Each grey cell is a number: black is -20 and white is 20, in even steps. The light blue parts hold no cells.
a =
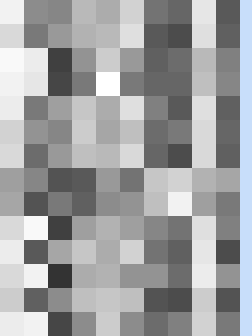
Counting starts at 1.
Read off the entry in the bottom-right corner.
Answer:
-1
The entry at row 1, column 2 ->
2
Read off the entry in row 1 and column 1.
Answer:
18
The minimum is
-12
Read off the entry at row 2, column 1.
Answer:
14
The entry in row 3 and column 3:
-10
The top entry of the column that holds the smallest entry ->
1
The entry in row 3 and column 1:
19
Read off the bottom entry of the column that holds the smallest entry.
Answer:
-9
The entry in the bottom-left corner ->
17
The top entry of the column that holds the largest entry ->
7
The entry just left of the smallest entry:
18
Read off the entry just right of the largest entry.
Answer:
-1
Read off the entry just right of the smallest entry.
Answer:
7
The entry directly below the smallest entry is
2
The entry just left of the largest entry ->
-1
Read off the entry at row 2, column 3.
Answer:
4
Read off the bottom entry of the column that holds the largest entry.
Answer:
12
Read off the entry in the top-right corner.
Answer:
-6
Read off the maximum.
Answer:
20

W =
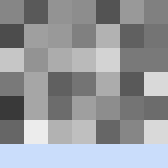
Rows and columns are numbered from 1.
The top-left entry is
1
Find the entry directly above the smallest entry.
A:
-1
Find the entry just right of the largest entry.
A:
8
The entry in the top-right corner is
0
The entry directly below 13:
7
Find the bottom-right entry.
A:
14
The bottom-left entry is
-4
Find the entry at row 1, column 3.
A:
3
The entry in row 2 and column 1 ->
-8
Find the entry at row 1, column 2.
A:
-6
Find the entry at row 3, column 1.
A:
11
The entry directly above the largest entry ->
6
